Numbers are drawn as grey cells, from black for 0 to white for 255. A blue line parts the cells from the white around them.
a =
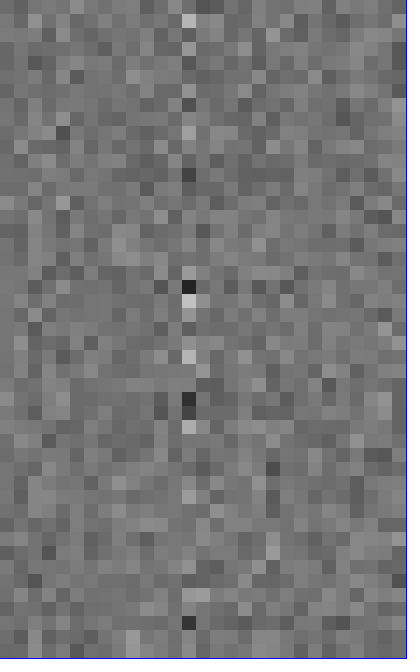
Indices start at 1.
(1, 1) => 108
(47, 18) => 119
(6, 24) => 94
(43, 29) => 134
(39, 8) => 107
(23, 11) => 110
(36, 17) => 115
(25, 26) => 122
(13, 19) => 96
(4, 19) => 100
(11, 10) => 115
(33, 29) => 126
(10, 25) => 117
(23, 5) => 118
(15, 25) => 123
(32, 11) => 99
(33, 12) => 136
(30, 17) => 107
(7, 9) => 120
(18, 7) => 98
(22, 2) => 132
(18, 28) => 125
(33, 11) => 116
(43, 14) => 150
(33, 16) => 117
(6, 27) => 116
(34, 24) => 109
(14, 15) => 104
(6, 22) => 107
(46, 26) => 122
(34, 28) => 100
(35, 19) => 144
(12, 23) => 106
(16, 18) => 117
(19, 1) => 114
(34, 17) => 123
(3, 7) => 101
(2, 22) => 94
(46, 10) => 152

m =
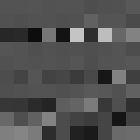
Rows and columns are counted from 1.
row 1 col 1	83
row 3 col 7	46
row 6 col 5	70
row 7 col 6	83
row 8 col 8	56
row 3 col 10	130
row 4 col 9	84
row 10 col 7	26
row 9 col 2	79
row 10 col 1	127
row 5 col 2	83
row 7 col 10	97
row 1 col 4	82
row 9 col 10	66
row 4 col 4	82
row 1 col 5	83
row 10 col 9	106
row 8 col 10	47
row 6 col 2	68
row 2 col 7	97
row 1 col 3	84
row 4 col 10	77
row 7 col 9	81
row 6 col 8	23
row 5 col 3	82
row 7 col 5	80
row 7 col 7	89
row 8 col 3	43
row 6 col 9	130
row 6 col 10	63

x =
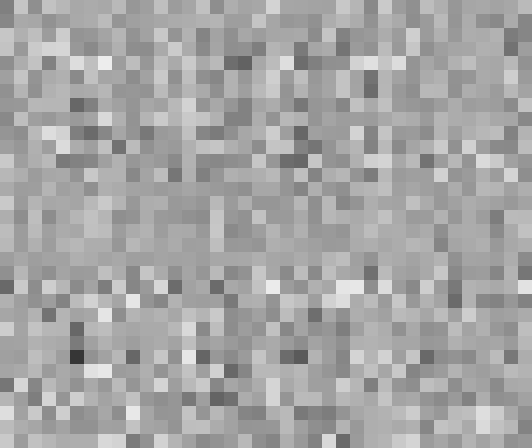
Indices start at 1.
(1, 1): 128
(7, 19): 185
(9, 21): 184
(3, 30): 207
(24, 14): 217
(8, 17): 150
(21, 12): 214
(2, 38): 134
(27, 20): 184
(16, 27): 176
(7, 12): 186
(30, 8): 167
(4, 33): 165
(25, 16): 164
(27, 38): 179
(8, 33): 172
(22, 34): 178
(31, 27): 174
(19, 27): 147
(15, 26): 148
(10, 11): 120
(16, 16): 197
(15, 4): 167
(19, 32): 179
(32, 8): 216
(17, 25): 149
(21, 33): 121
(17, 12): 157
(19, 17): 167
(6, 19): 177
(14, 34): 151
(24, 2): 164
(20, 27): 112
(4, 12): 170
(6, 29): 162
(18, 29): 172
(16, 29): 170
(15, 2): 155
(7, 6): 169
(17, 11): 178

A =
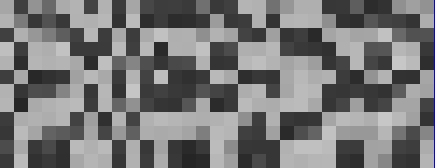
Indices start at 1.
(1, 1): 166
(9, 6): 66
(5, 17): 54
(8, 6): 186
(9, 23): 54
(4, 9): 185
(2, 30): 52
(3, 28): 193
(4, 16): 62
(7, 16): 68
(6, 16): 185
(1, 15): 112
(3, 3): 151
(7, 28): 50
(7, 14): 54
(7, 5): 132
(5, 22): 173
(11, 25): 60
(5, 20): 179
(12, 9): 54
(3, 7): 183
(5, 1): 178
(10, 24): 194
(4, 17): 76
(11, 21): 177
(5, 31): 46
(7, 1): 178
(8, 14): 86
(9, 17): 183
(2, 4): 82
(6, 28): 179
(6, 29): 50
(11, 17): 140
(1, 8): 178
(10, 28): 182
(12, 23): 181
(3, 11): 170

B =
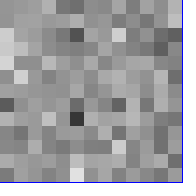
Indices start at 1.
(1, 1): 149
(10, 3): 154
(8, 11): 119
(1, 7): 141
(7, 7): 134
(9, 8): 162
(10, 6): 156
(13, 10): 155
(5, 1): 212
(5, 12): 135
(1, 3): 158
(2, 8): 151
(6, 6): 157
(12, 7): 164
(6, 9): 178
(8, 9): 99
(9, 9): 166
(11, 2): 133
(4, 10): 131
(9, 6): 54
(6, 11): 146
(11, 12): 113
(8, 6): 107
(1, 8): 137
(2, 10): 141
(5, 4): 184
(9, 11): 156
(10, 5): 154
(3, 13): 96
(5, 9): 154
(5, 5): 158
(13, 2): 160
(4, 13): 136
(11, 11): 155
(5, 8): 135

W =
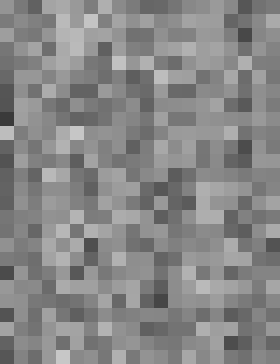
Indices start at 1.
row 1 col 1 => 148
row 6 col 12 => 189
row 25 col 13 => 119
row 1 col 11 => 102
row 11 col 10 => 96
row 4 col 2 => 146
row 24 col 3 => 115
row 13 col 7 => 107
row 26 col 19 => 136
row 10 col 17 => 175
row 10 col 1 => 189
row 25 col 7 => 113
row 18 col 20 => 83
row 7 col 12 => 154
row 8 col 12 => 139
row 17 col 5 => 183
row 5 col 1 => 113
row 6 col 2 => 151
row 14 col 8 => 144
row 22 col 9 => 104
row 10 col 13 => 154
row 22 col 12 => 70
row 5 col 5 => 172
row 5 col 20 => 125
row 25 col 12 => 121
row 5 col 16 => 153
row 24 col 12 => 103
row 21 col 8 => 140
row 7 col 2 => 143
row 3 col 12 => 144
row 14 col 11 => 106
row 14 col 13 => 104
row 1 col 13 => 117
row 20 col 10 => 143
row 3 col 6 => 184
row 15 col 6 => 129
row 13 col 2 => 127
